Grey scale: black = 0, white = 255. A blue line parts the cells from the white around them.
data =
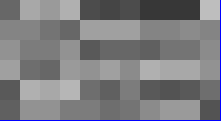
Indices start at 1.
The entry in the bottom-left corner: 96
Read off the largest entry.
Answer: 190
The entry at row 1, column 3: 154
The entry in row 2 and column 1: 132
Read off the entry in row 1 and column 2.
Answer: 168
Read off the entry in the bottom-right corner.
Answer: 83
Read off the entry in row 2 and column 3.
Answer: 116
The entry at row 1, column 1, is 103
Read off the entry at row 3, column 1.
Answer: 146
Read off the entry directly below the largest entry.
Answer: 132

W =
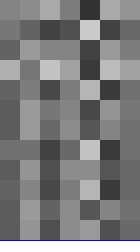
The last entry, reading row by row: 105
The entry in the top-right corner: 148
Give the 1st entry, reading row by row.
132
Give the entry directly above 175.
99
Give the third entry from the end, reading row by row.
154
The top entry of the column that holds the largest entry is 51
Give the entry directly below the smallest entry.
202
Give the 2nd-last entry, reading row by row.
80
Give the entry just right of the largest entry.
66
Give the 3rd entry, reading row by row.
169
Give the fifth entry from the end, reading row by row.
80
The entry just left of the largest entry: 80
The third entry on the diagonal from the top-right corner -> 66
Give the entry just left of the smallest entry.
125
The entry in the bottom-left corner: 92
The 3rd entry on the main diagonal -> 132
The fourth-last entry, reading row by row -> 140

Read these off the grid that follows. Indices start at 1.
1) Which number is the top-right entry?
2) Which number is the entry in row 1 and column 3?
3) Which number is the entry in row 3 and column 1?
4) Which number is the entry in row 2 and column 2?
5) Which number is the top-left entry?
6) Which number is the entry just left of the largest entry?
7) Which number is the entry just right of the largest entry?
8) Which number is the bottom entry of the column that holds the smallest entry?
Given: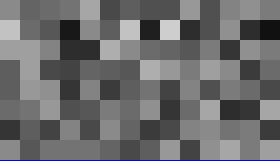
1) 123
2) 107
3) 159
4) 107
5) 138
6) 31
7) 45
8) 159

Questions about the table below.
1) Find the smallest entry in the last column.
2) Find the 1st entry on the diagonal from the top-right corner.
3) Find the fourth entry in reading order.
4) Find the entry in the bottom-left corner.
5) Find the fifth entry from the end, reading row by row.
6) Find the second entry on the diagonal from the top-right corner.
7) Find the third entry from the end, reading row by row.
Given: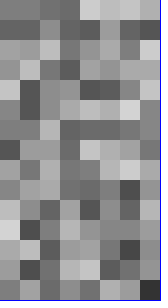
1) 51
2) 176
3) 107
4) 126
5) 141
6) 100
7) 176

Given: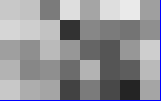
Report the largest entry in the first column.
214
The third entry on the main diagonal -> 186
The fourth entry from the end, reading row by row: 123
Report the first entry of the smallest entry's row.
200
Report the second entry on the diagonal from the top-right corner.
116
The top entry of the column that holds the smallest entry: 234
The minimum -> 36
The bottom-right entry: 165
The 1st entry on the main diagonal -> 200
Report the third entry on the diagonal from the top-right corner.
85
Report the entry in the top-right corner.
159
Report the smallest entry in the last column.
143
